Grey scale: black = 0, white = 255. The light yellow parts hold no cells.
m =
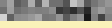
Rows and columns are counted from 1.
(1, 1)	131
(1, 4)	109
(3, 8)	121
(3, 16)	128
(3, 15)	67
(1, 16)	150
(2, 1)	111
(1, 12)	166
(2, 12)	82
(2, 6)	126
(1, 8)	112
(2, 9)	55
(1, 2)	162
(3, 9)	148
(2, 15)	156

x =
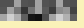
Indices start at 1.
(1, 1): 81
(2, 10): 151
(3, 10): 177
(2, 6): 163
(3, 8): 164
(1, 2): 81
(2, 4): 53
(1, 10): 82
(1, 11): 79
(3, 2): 208
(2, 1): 86

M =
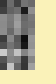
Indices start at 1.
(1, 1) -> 53
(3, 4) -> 102
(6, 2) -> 135
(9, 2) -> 133
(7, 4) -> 24
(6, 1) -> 60
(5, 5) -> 127
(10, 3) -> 100
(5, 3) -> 145
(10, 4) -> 53
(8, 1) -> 203
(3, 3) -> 150
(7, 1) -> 79
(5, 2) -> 106
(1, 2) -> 108

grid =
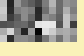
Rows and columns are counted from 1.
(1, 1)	193
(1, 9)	107
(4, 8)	232
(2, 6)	39
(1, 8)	180
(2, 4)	139
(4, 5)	77
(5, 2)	213
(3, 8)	128
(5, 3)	122
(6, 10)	169
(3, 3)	92
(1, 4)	112
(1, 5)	93
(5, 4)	36
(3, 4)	140
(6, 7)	118
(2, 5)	126
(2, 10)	175
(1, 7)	124

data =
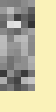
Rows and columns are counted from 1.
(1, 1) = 129
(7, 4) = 179
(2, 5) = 95
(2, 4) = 132
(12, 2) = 90
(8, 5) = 135
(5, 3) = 102
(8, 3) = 138
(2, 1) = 155
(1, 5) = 151
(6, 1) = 188
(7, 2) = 151
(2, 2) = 188
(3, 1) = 115
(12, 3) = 67
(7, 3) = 150
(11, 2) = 143
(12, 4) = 181
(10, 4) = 142

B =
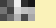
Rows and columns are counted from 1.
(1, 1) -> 62
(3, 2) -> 113
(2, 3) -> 212
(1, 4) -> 45

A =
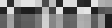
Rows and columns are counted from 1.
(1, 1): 222
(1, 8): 190
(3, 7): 206
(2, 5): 29
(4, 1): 95
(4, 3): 80
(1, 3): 207
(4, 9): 162
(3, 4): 97
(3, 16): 31
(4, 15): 152
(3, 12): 172
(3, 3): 83
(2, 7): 186
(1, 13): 36
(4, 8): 134
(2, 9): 226
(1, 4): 227
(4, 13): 169

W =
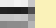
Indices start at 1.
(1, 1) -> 237
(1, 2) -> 236
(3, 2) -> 198
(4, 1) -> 136
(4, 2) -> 140
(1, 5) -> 200

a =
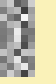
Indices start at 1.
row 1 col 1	173
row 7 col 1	127
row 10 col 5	124
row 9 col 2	169
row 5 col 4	120
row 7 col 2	177
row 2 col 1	128
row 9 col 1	118
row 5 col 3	235
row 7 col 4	77
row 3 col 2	127
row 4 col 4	76
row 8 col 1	194
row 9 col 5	130
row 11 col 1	136
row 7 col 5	155

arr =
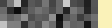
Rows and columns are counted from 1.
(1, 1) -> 69
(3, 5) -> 79
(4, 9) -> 25
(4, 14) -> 101
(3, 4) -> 143
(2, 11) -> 119
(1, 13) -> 31
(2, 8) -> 78
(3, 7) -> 90
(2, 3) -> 13
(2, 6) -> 115
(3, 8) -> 144
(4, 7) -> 136
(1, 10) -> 203
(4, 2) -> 128
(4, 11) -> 98

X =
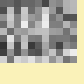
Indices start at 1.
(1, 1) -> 101
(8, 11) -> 236
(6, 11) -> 104
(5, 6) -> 190
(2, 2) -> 190
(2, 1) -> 78
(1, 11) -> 184
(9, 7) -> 210
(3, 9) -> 145
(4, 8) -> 127
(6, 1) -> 102
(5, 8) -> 158
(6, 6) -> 120
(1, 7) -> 71
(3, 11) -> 84
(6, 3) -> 124
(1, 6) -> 115
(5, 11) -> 171
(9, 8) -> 148
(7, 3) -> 77
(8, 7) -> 153
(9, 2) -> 118
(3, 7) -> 229
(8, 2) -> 147
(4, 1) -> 109
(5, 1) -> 183
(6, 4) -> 186
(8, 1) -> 64
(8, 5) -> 87
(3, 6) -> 140
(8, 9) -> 116
